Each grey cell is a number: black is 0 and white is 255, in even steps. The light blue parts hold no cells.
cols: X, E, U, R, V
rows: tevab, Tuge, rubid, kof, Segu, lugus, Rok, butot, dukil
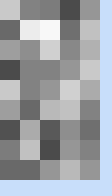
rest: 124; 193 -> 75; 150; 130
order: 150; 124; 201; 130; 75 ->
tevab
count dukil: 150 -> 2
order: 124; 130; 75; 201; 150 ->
tevab
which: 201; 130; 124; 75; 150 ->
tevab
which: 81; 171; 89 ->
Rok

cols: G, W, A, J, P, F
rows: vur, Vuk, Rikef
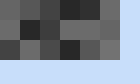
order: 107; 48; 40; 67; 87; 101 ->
vur
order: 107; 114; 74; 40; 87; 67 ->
Rikef
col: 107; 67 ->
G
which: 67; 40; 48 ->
vur
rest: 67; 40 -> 48; 107
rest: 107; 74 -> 40; 87; 114
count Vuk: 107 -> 3

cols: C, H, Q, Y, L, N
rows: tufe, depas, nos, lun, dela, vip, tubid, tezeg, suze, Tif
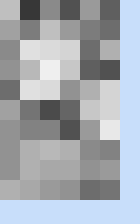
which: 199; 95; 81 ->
lun
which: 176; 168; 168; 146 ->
suze
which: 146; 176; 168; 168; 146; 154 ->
suze
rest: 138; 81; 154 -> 95
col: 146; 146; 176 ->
C
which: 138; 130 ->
tezeg
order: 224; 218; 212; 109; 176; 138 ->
nos

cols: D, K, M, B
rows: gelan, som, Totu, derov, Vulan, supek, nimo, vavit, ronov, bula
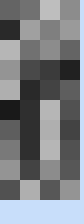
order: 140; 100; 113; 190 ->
gelan
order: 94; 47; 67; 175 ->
nimo

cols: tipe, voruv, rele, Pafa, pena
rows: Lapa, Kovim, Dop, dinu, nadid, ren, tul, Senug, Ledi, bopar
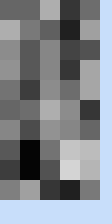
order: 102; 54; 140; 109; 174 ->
ren
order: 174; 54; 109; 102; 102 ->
Lapa
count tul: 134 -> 2

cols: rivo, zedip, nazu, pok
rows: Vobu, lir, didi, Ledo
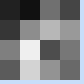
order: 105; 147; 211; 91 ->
Ledo
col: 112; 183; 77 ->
nazu

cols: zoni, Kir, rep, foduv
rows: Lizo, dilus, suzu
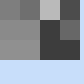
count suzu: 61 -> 2
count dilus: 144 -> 0
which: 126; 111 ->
Lizo
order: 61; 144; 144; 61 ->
suzu
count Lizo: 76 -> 1
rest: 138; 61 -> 103
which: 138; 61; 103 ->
dilus

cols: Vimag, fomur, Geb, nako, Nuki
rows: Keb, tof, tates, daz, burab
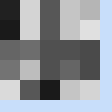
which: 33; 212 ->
Keb
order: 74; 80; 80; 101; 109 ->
tates
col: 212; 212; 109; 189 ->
fomur
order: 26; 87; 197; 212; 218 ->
burab
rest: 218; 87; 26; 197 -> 212
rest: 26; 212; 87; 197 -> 224
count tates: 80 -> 2

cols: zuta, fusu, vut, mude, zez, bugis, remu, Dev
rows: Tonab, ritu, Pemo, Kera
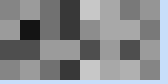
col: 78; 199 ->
zez
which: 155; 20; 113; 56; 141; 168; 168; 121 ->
ritu
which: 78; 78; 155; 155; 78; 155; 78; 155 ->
Pemo
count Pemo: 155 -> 4
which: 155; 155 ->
Pemo

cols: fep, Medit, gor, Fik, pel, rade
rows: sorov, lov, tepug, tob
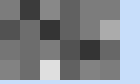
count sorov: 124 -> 3
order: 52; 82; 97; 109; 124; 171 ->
lov
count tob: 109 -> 1
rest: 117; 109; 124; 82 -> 52; 103

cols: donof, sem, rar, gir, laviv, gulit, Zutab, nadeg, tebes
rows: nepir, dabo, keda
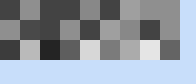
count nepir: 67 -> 4
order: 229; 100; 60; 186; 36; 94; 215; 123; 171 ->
keda
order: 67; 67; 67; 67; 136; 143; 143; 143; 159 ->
nepir
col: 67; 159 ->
gulit

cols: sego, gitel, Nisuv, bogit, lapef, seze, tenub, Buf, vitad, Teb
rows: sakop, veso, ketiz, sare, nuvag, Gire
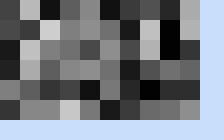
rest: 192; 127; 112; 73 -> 142; 73; 178; 2; 53
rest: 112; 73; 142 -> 73; 178; 2; 53
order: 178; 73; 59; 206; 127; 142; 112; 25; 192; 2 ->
veso
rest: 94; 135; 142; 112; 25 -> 81; 112; 100
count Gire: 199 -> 1
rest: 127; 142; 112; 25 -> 192; 2; 178

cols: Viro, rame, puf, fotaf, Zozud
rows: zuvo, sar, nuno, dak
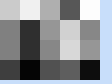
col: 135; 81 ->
puf
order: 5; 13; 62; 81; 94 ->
dak
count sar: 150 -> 1
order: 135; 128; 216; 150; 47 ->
nuno
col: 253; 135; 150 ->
Zozud
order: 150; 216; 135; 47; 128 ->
nuno
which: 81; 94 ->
dak

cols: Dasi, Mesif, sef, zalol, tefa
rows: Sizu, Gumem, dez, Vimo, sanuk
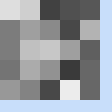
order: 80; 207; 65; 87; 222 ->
Sizu
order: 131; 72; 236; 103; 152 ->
sanuk

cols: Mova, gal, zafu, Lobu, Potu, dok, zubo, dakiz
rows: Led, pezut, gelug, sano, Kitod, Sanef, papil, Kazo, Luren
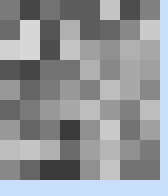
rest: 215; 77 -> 196; 160; 144; 176; 168
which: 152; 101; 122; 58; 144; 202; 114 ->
papil
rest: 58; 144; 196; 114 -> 114

